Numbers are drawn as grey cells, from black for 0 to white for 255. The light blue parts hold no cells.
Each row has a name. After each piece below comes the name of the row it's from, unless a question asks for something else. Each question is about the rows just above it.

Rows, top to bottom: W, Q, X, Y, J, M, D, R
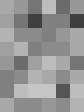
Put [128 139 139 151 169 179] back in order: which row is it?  X
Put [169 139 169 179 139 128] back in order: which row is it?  M
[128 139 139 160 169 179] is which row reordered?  Y
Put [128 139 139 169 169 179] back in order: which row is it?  M
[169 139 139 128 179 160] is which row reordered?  Y
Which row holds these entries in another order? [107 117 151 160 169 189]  J
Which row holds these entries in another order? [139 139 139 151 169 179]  R

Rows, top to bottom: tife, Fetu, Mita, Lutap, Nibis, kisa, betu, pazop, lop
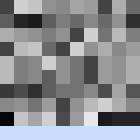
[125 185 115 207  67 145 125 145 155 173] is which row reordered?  Mita
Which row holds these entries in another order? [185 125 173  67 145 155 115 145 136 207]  Nibis
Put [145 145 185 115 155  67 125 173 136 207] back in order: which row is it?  Nibis

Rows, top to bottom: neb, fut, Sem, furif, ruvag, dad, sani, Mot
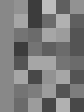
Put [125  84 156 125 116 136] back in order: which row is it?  sani
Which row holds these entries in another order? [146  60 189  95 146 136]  neb
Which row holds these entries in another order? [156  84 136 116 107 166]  Sem
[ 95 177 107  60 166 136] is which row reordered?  fut

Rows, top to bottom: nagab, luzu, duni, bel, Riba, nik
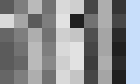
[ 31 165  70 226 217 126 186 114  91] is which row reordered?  bel
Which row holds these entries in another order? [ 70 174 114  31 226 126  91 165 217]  luzu

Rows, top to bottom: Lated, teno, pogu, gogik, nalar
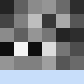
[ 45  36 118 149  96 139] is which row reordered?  pogu
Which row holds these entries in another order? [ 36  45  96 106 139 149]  Lated
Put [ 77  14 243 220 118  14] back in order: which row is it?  gogik
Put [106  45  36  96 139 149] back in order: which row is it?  Lated

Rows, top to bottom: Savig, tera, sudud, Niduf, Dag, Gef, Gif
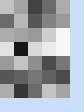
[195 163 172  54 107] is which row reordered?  Gif
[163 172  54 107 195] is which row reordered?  Gif

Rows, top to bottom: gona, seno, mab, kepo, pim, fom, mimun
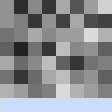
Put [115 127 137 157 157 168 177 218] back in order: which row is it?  mab
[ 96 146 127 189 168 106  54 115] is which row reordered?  fom
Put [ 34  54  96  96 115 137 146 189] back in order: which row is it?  kepo
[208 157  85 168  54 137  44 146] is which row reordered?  gona
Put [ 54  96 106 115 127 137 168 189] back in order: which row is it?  pim

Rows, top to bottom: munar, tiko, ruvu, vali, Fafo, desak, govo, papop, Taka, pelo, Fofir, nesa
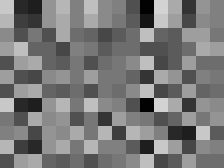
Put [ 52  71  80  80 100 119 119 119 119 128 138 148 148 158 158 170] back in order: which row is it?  desak
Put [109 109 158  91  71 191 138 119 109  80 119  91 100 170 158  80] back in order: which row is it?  Fafo
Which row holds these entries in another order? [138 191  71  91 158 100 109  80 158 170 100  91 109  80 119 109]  govo
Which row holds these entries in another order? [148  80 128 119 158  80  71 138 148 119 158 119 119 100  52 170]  desak
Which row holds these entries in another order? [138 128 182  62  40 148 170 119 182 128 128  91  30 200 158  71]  Fofir
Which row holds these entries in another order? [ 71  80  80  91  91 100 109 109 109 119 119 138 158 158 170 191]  Fafo

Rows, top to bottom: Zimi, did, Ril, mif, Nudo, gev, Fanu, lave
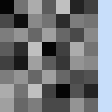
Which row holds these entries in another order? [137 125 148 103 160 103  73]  Ril
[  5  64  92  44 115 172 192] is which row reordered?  mif
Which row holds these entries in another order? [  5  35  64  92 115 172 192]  Zimi
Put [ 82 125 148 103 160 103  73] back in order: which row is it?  gev

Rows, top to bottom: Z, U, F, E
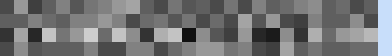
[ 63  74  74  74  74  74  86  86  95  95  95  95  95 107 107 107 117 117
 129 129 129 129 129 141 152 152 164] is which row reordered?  U
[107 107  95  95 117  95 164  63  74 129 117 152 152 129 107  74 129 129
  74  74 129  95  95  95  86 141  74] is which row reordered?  E
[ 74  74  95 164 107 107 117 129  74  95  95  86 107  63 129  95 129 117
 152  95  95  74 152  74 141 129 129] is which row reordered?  E
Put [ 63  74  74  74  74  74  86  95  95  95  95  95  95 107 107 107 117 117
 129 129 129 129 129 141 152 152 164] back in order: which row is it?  E
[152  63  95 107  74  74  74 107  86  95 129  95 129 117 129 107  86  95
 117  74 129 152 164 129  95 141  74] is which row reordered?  U
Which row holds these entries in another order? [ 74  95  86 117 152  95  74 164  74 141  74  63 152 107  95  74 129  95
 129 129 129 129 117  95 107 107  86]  U

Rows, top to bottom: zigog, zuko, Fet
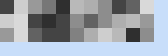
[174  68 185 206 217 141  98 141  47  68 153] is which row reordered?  zuko
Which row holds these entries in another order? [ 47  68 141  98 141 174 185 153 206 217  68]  zuko
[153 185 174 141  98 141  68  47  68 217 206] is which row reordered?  zuko
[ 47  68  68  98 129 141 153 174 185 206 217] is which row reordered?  Fet
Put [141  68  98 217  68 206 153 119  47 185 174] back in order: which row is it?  zigog
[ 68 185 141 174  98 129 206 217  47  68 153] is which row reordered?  Fet

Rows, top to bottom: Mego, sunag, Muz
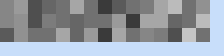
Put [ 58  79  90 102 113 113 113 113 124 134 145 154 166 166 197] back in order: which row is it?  Muz
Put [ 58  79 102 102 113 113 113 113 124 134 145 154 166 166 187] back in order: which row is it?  sunag
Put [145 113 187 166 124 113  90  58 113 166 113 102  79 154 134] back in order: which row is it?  Mego
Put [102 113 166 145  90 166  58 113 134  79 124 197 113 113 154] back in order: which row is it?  Muz
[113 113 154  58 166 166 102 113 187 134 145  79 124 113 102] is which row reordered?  sunag
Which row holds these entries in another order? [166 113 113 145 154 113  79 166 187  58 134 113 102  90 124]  Mego

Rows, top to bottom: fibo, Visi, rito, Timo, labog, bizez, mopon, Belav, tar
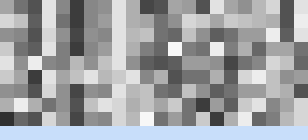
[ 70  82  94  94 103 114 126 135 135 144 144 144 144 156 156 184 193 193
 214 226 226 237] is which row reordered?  labog
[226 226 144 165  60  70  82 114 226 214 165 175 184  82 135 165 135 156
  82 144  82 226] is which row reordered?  fibo
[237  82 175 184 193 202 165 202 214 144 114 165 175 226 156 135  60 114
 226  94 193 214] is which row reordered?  Visi
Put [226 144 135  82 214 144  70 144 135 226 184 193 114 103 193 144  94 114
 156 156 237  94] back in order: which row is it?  rito
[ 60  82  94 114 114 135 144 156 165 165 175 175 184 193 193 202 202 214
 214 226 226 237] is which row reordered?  Visi

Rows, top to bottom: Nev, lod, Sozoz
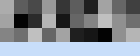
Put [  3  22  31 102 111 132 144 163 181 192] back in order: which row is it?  Sozoz
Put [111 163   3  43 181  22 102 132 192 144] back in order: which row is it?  lod
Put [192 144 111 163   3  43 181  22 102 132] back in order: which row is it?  lod
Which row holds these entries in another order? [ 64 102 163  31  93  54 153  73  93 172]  Nev

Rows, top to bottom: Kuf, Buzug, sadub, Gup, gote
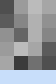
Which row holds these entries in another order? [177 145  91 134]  Buzug
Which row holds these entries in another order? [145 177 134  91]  Buzug
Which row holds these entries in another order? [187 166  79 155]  Kuf
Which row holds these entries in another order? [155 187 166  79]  Kuf
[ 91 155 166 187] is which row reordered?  Gup

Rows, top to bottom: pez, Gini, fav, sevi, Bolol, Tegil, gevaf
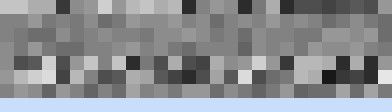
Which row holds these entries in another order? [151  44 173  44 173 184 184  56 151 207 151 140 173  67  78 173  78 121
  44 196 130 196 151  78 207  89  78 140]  Bolol
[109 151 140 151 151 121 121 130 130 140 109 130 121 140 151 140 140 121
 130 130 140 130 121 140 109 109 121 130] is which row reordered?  fav
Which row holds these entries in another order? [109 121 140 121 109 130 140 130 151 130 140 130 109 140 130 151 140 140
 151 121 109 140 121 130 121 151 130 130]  Gini

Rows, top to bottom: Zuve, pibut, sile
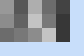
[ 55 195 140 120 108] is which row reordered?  sile
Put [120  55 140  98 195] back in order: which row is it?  pibut

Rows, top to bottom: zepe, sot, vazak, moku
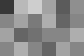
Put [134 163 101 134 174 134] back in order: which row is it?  moku
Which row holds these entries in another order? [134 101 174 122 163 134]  sot
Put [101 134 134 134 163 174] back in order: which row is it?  moku
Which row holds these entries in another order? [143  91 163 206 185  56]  zepe
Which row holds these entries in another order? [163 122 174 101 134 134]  sot
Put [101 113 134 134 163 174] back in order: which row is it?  vazak
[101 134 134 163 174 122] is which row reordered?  sot

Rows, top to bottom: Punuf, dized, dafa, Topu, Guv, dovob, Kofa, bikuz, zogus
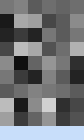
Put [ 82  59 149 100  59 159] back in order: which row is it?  zogus
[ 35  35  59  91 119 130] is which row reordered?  dovob
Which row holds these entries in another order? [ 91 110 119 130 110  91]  Kofa
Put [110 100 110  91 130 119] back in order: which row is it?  Punuf
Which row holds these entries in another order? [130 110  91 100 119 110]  Punuf

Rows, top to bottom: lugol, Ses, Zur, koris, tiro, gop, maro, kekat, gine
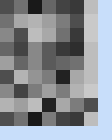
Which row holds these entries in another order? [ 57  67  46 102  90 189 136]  koris
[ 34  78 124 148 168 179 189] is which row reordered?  gop

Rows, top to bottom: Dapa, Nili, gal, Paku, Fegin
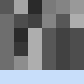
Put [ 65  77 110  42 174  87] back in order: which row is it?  gal
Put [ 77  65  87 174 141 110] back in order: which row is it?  Fegin
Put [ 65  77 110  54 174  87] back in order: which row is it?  Paku
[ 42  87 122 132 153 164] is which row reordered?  Dapa

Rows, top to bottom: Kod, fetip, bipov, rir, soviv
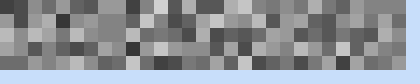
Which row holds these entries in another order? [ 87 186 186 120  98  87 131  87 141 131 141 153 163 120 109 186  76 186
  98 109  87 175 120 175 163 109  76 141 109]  bipov
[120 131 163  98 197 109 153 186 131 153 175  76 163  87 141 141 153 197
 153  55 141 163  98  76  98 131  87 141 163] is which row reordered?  rir

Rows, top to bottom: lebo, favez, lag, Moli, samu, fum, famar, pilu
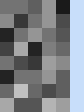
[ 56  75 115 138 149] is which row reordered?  favez
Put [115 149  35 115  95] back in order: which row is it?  fum
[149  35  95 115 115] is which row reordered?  fum

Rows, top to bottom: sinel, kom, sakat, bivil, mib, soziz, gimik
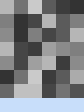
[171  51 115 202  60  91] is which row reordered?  soziz
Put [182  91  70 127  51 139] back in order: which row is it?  sakat
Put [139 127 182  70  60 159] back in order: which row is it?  bivil

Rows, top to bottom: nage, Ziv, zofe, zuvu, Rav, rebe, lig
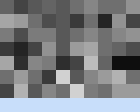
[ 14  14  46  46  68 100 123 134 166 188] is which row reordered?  Rav
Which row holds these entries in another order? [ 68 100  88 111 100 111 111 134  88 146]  nage
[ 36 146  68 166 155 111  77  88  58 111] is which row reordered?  Ziv
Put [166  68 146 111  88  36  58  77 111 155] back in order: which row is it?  Ziv
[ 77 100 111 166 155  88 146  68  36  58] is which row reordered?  zuvu
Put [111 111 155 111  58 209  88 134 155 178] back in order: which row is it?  rebe
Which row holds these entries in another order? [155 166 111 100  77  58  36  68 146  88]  zuvu

